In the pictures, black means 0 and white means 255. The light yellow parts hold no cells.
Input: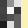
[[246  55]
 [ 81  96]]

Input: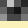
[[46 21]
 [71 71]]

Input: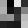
[[ 19  42]
 [150  55]]

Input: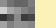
[[167 152]
 [ 82 137]]

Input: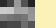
[[200 164]
 [117 111]]

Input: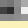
[[ 45 135]
 [136 142]]

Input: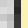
[[215  40]
 [187  54]]

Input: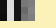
[[221  20]
 [220  20]]
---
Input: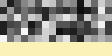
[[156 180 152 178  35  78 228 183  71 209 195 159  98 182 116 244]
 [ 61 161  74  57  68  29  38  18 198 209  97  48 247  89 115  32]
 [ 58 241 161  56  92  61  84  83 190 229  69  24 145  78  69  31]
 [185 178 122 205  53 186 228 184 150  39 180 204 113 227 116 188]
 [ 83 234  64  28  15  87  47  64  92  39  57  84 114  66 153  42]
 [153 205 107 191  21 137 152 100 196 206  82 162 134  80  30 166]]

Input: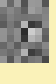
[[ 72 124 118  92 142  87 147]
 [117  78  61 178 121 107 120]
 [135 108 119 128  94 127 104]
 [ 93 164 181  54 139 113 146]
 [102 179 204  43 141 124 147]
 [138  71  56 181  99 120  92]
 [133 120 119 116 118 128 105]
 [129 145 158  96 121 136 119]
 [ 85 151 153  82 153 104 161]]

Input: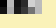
[[186 116  56  25 174  18]
 [188 209  42  18 185   1]]

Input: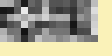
[[113 120 139 180 147 135 163 161 192 101  44 123 163 191]
 [216  75  72  38 116 117 117 164  96  98  18 118 115 175]
 [208 104 101  22  97 100  85  66  58 123 213  97  80  43]
 [199 128 151  59 171 174 164 209 173 198 168 190 165  75]
 [220 126 107  51  68  56  73 192  81  77 234  90  30  23]
 [188 101 119  68  91  83  84 157  85 102  28 104 171 177]]

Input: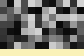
[[ 38  20 102 176 203  17  14 122 115 189  49  14]
 [ 64 158  46 119 130  82 151 112  39  31  65  49]
 [ 97  24  11  40  82  18 208 191 176  10  15  53]
 [ 92 152  48   9 182 129  51 200 102  13  65  67]
 [179 208 188 188 120 188  57 209 153  63  90 137]
 [ 10 119  11  31 205 163   6  14  75 165  97  67]
 [211  48 206 112  16  29 182 211  76 201  14 120]]

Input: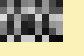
[[  9  14 199  15 202 201  36 200  23]
 [160  79  15 139  18  30 139  44 123]
 [157 150  42 127  40  30 172  36 133]
 [199 192  35 211  56  77 160  65 219]
 [ 82  84 152 116 202 180  72 178 113]
 [ 31  72 147  40 137 128  37 140  63]]
